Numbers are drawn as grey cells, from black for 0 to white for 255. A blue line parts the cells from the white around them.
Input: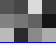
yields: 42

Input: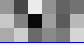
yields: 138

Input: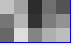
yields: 132

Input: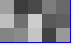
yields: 197

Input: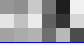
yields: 111

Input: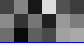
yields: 74

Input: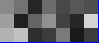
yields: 122
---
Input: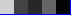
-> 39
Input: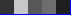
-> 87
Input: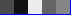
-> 236
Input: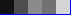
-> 139
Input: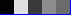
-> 58
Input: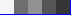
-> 146
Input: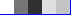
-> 47
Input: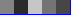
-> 198
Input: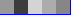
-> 212
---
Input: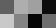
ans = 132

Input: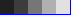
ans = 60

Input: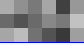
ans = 188

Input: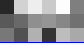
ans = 81

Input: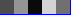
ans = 148

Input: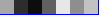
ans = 45

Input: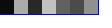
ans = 171

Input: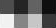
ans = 133

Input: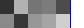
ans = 55

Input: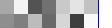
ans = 127
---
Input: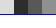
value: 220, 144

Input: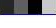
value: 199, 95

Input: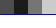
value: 203, 117

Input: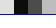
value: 224, 189

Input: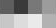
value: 234, 220

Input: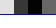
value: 225, 103
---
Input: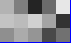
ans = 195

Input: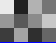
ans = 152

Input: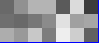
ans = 111

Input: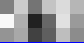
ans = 248

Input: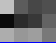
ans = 10

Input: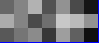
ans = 171

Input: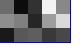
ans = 142

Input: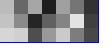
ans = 195

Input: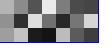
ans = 145
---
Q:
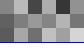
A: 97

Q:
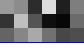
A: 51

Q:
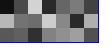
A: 183

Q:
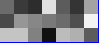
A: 73

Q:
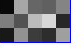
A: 126

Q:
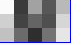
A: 208

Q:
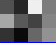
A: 167
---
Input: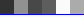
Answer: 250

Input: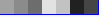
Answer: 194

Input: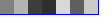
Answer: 216

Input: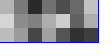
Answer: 77

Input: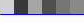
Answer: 117

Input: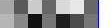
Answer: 217

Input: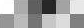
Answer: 163

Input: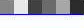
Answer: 167
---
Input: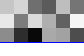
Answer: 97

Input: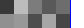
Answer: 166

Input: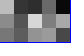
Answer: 126

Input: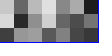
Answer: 76

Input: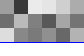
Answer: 166

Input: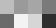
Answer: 214

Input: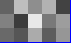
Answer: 121

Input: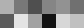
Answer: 215

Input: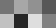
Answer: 222
